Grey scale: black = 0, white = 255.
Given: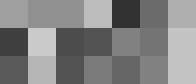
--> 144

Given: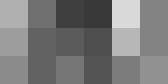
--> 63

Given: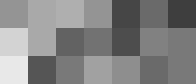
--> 175

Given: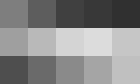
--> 64

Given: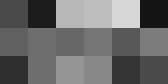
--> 183

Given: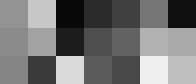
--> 8

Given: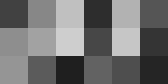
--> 192
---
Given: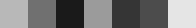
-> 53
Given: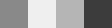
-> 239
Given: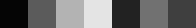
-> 34
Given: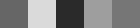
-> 42
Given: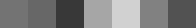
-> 209
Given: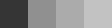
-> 144
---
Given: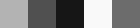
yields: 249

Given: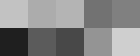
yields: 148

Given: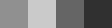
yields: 101

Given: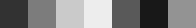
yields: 24

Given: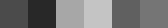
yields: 96

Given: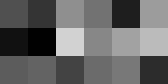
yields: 120

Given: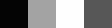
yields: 254
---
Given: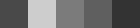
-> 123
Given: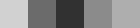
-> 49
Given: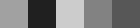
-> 204
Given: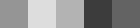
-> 179
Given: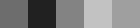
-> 131
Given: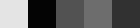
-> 82
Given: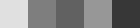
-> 97
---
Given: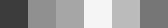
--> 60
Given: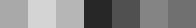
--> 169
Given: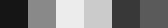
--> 21
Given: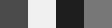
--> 75
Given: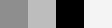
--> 142
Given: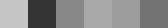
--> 197
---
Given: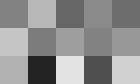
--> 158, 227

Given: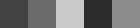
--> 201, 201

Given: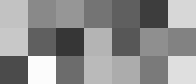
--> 180, 252

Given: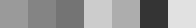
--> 204, 225

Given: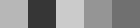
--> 203, 203

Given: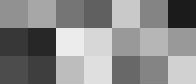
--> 215, 236

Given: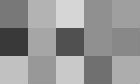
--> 80, 214
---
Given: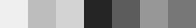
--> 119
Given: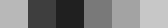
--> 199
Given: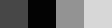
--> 215
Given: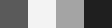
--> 31
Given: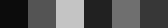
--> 55
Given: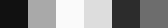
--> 109
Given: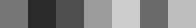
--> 190
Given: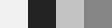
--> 132
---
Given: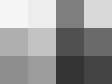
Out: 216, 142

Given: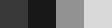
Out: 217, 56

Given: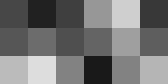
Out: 56, 187

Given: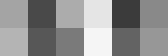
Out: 137, 180

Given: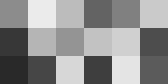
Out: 202, 41

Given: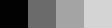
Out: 212, 2
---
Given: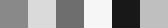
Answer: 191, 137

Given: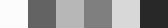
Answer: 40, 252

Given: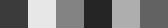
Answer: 98, 59

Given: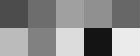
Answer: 103, 187

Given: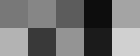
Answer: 164, 179

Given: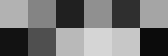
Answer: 165, 18

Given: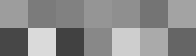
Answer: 163, 71

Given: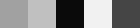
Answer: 69, 161

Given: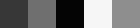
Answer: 142, 55
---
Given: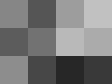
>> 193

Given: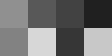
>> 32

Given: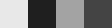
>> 68

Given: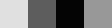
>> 152

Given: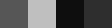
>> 46

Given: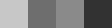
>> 50

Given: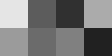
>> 171

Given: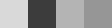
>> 150

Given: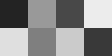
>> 236
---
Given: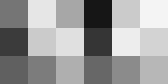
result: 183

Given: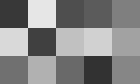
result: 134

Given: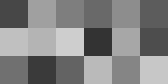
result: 199

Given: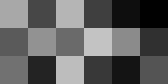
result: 84

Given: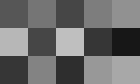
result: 168

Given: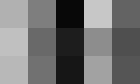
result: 85

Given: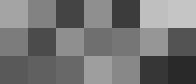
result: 41
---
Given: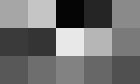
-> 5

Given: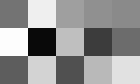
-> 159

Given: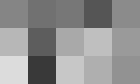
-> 119

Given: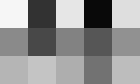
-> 230

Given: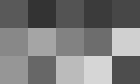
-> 83

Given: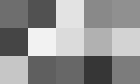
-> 227

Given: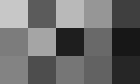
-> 185
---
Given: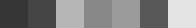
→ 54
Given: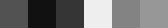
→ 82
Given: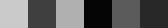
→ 202
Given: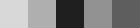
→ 216
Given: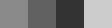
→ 138
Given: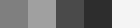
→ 127
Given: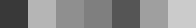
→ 57
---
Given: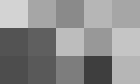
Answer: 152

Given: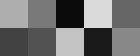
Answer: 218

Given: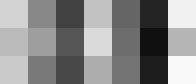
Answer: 16

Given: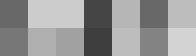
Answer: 104

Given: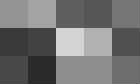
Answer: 177

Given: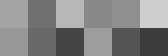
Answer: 143

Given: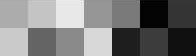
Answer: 4

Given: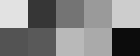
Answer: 154
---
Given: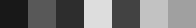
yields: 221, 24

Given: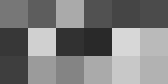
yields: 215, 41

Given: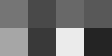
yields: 235, 36

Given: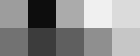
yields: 240, 13

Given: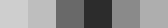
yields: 206, 44

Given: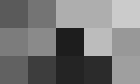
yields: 203, 29

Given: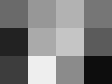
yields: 238, 13

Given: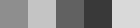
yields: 217, 57

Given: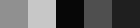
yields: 199, 7

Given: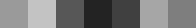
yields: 195, 35
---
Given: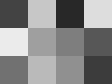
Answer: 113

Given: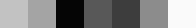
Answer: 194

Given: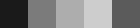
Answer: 26

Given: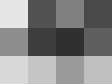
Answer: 217

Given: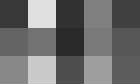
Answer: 136

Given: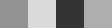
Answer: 147
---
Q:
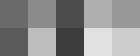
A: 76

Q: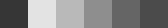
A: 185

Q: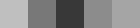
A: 56

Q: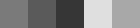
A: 54

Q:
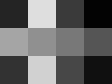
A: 58

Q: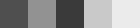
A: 58
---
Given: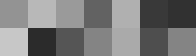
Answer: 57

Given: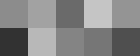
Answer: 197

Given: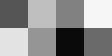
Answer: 129

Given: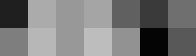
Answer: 58

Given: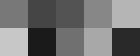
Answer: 135

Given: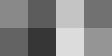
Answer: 196

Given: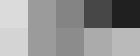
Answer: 71

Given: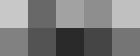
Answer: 142
